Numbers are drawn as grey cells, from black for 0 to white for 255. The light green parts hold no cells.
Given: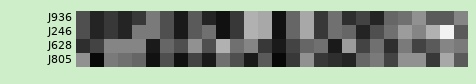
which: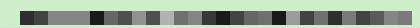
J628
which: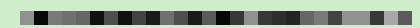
J805

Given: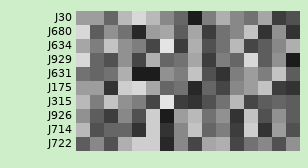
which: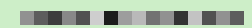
J926
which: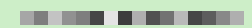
J634

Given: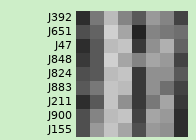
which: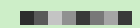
J211
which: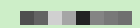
J651

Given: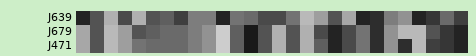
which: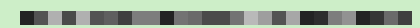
J639
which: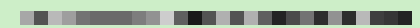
J471

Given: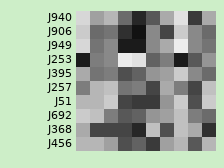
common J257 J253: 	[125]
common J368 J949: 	[170]
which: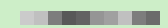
J692
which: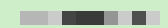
J51

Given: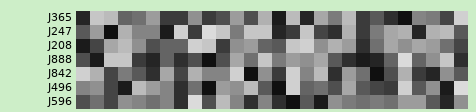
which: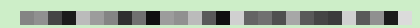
J496
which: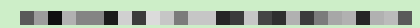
J247
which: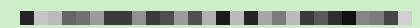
J365
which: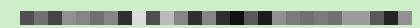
J596

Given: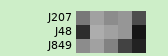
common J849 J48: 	[161]
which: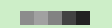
J849
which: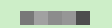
J207
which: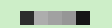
J48

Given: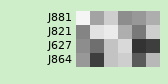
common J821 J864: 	[206]
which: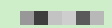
J864
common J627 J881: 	[141]

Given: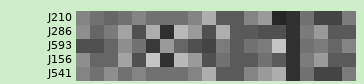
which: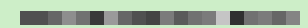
J593
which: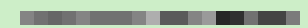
J210
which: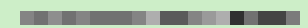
J541
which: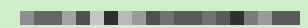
J156
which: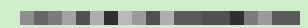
J286

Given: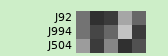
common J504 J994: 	[59]
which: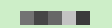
J994
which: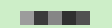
J504

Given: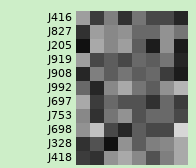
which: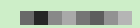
J992
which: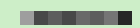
J919
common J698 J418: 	[146]
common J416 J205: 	[158]
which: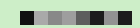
J205

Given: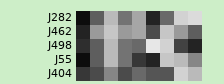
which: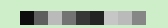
J55
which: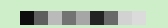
J282
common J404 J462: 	[75]
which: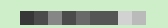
J404

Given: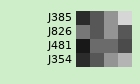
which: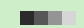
J385
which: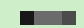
J481

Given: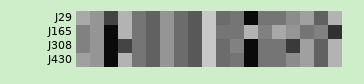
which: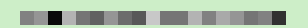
J165
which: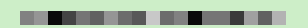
J308
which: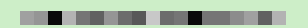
J430

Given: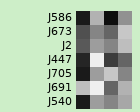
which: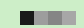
J540
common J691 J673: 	[101]
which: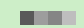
J2
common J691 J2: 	[190]
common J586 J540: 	[26]
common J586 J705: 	[26]

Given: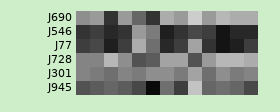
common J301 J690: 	[142]
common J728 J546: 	[154]

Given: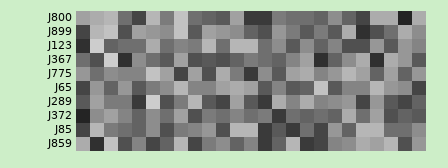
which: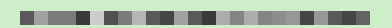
J289

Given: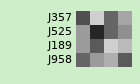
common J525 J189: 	[155]
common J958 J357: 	[101]

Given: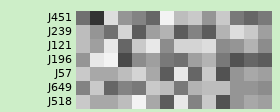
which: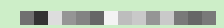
J451
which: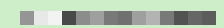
J196
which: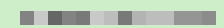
J649

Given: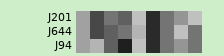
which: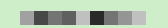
J201
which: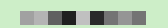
J94
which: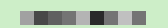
J644

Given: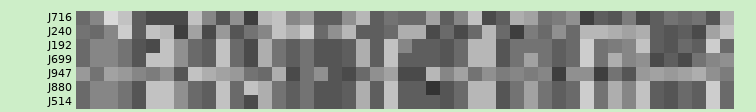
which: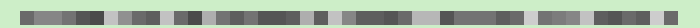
J192
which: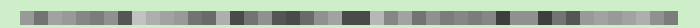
J947
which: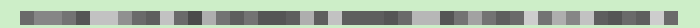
J514

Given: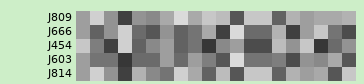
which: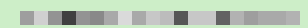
J809
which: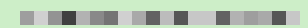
J814
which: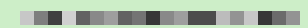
J454
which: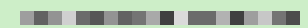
J666
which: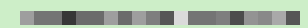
J603

